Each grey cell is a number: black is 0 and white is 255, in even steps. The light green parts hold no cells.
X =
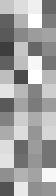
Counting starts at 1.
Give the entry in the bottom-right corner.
149
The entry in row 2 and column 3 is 255
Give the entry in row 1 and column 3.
240
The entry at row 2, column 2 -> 178
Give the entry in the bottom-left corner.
82
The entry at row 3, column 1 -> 89
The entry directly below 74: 184
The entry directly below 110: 178
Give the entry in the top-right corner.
103
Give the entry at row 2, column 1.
96
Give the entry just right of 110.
149
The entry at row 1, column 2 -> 221

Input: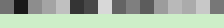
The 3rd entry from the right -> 171
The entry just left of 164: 141
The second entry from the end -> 200
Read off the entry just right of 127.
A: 92
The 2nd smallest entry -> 52

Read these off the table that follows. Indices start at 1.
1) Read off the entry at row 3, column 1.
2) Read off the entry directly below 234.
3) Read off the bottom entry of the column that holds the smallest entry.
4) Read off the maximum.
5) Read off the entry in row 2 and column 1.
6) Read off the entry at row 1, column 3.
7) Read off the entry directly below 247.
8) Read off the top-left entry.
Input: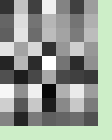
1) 95
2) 200
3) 95
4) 255
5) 101
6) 64
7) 207
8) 50

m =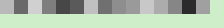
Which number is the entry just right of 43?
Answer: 160
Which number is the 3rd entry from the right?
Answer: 134
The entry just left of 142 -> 112
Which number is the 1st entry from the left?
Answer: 185

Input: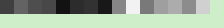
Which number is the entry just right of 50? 24
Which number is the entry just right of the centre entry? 134

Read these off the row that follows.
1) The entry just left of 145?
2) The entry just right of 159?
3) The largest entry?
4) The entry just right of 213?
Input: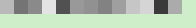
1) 153
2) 198
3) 227
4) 58

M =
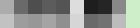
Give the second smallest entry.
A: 37
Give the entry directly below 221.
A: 214
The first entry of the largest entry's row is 172
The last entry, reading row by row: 188
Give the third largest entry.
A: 194

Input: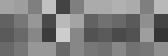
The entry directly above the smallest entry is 67
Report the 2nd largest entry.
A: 193
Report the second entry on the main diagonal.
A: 119
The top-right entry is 185
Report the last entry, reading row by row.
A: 143
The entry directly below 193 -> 74
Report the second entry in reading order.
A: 158
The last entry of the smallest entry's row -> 53
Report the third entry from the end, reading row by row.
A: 113
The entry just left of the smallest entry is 158
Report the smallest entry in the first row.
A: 67
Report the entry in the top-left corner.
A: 164
